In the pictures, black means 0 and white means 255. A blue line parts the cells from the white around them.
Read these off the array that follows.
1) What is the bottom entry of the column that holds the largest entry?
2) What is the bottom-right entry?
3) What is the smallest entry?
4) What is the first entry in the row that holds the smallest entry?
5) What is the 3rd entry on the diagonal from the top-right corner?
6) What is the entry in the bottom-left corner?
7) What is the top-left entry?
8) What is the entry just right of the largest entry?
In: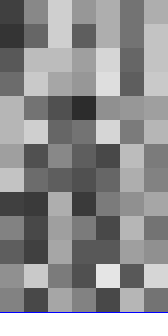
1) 72
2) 115
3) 44
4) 182
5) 214
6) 130
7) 64
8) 88

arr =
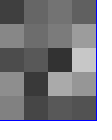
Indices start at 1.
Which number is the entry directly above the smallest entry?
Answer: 123
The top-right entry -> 96
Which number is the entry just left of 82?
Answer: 88
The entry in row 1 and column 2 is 102
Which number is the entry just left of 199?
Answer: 50
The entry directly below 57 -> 70

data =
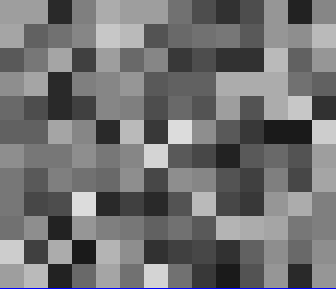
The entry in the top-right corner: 134
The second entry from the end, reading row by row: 41
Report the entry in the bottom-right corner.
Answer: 150
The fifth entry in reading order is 172
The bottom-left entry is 158
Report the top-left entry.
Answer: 158
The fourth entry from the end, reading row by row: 83
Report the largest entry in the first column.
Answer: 205
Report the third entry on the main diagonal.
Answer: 165
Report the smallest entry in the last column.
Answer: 49
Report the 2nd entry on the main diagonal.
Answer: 97
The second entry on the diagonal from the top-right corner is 142
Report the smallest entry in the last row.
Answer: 26

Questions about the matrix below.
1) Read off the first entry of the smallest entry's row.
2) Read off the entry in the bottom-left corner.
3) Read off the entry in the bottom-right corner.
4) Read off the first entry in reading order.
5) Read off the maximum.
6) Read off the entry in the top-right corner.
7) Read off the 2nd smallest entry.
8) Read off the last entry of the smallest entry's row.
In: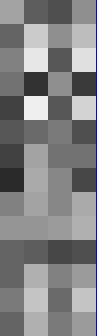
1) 42
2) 100
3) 155
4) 163
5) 239
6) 143
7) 50
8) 71

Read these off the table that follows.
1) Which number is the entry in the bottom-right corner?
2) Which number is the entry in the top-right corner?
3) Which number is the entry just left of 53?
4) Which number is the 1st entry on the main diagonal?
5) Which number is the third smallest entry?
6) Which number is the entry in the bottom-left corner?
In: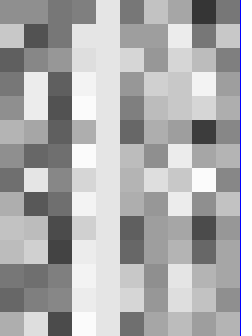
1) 180
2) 119
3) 166
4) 143
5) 67
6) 174

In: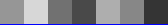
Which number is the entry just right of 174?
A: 135
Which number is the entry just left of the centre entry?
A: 113
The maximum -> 215

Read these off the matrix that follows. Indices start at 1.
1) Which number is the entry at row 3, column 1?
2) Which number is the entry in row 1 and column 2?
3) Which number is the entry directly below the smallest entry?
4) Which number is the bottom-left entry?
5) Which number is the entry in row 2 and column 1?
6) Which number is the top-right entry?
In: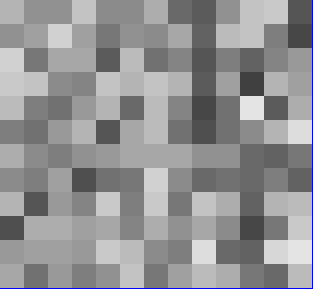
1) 209
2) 145
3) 228
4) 167
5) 145
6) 85

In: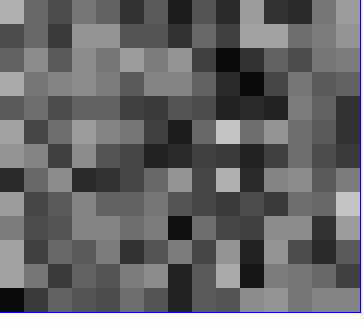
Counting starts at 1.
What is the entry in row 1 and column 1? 176
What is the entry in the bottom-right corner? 131
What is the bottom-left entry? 11
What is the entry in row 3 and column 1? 99
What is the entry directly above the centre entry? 29
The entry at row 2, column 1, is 77
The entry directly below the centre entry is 147
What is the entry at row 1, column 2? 105
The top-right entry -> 155
